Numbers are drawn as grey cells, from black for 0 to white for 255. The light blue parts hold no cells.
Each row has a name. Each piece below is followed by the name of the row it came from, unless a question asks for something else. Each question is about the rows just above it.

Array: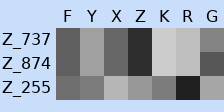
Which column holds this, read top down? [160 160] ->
Y
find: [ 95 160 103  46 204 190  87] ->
Z_874
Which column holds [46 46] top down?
Z

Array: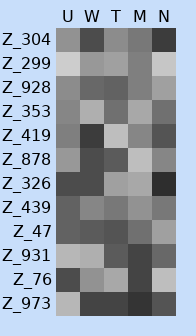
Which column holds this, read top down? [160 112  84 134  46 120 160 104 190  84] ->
N
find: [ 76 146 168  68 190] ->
Z_76
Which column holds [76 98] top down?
U
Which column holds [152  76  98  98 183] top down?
U

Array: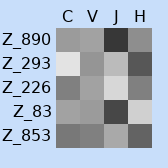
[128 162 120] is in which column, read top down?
C
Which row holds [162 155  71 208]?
Z_83
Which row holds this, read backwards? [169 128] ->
Z_853
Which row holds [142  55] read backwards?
Z_890
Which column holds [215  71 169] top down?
J
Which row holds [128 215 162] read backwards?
Z_226

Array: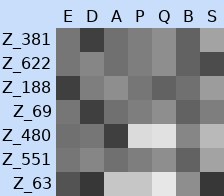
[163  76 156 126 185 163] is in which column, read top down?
S
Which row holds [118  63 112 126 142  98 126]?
Z_69
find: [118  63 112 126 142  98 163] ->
Z_381

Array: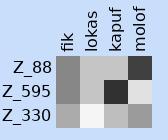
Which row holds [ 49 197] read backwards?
Z_595
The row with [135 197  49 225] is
Z_595
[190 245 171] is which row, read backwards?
Z_330
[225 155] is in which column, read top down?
molof

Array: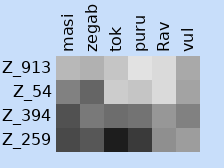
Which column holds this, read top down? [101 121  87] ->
zegab
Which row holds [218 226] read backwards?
Z_913

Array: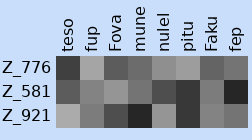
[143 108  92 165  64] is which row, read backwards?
Z_776
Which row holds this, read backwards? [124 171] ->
Z_921
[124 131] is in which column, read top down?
Faku
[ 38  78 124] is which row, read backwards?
Z_921
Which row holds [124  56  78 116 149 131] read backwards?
Z_581
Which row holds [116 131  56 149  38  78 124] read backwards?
Z_921
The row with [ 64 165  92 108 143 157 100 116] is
Z_776

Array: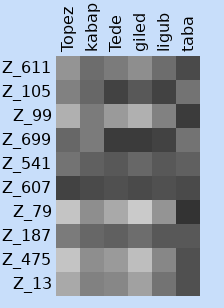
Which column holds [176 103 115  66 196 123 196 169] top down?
Topez
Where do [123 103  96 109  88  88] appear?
Z_187

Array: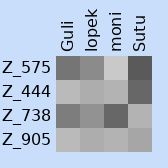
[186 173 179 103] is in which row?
Z_444
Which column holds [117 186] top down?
Guli

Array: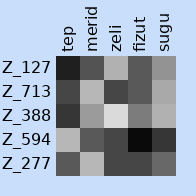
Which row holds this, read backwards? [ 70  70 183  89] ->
Z_277
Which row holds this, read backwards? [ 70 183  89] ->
Z_277
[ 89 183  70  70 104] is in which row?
Z_277
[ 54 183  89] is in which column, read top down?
tep

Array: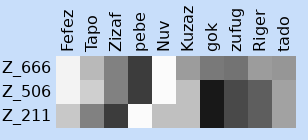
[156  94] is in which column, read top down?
Riger
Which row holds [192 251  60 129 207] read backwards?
Z_506
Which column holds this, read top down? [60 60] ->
pebe
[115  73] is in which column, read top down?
zufug

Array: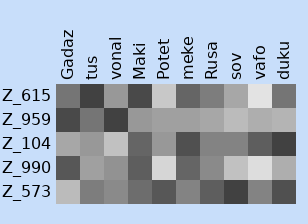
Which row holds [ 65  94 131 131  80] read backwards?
Z_104
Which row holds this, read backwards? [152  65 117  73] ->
Z_959
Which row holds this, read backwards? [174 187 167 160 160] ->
Z_959

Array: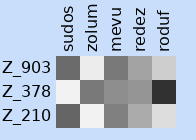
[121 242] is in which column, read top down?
zolum
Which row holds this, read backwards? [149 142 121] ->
Z_378
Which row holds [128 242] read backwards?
Z_210
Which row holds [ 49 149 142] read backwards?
Z_378
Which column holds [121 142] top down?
mevu
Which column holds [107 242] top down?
sudos

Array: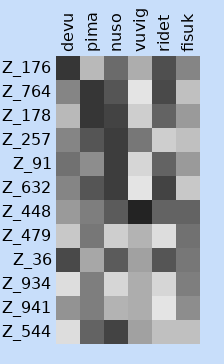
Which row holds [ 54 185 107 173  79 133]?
Z_176
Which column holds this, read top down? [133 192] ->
fisuk
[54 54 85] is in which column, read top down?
pima
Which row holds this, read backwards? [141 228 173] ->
Z_941
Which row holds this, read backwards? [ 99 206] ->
Z_178
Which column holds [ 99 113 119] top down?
fisuk

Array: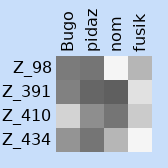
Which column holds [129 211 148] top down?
Bugo
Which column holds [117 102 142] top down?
pidaz
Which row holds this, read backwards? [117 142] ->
Z_410
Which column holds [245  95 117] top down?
nom
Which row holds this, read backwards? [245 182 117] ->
Z_434
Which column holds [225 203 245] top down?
fusik

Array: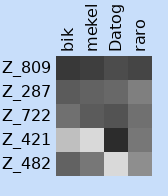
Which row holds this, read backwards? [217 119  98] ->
Z_482
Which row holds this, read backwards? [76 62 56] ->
Z_809
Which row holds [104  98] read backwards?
Z_287
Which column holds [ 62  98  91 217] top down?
mekel
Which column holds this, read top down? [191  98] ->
bik
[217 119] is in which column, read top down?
mekel

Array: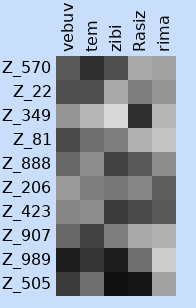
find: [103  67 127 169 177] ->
Z_907
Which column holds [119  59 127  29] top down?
zibi
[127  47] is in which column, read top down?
Rasiz
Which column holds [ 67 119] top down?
zibi
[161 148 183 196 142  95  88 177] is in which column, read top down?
rima
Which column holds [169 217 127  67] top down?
zibi
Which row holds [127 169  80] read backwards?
Z_22

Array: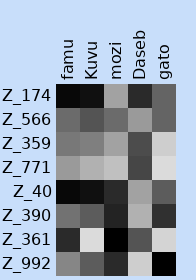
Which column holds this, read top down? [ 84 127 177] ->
Kuvu
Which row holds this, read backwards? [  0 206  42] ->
Z_992
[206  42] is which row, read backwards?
Z_992
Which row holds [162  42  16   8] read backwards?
Z_40

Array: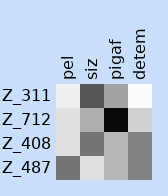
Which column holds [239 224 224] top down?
pel
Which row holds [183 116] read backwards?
Z_408
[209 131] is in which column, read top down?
detem
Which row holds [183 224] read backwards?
Z_487
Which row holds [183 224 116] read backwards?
Z_487
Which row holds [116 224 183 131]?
Z_487
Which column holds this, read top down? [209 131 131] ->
detem

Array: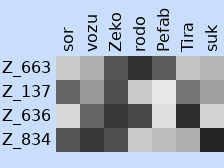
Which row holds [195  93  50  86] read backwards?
Z_663
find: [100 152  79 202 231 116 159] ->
Z_137
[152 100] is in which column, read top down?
vozu

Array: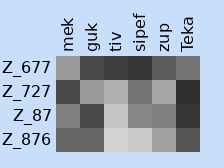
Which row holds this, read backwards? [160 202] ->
Z_876
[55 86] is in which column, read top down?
Teka
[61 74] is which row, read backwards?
Z_677
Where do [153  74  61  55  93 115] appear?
Z_677
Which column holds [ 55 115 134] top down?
sipef
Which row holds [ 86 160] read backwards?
Z_876

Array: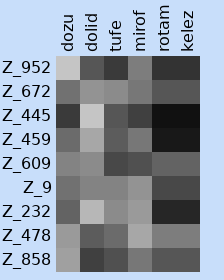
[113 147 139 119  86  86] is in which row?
Z_672
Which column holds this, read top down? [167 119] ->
mirof
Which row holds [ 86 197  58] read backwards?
Z_445
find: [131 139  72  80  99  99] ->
Z_609
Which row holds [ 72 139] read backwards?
Z_609
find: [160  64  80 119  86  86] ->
Z_858
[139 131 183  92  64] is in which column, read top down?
dolid

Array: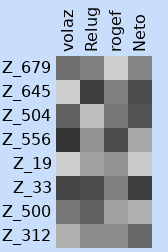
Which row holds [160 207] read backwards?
Z_19
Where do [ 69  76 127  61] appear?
Z_33

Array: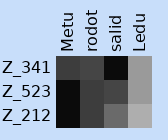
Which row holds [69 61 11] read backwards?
Z_523
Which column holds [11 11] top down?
Metu
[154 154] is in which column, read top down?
Ledu
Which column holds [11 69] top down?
salid
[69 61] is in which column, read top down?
rodot

